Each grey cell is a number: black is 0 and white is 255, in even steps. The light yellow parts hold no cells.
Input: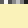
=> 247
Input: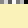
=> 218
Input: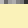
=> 105
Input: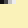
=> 71
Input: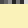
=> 101
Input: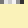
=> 231
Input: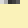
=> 172
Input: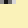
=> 22
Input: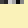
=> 38
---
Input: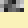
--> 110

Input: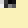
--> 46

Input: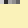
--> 167

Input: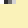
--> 47

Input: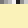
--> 33

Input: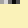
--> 106

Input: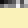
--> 243
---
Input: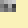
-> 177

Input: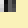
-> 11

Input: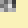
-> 100

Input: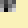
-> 66

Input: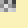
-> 89

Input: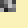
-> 132
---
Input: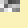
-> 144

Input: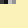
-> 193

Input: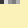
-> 124

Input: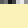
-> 234

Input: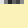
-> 68

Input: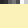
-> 248

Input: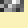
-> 54
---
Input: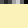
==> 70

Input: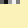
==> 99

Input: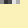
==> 144

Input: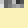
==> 98

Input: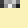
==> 50

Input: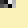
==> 176

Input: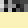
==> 184

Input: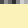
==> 104

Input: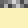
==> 63
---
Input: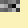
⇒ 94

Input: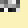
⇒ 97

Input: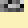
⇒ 148

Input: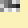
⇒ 122

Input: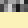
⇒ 92

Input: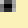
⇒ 71

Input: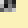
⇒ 47
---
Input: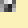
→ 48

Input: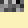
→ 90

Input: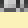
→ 88

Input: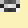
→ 48

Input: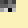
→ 9

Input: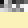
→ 179

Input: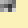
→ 80

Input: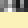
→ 251
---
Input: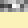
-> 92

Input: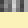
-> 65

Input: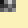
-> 123

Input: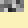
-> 149

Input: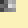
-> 219

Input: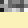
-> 78
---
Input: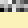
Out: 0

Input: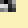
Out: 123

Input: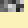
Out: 113

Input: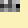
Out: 122

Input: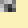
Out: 211

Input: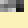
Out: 153

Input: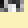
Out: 129
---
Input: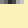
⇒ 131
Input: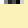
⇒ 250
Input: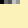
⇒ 1
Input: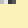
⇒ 191
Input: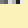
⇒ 122
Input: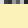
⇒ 221
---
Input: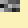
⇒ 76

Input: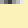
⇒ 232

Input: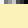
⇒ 9

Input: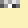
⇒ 189

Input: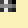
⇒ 1

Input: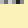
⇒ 138

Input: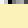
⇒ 73

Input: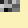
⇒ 137

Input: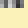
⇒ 123

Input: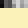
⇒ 197
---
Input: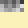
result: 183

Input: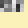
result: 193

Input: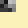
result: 59

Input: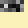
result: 99

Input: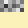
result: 177

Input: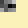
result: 95

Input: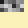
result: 167
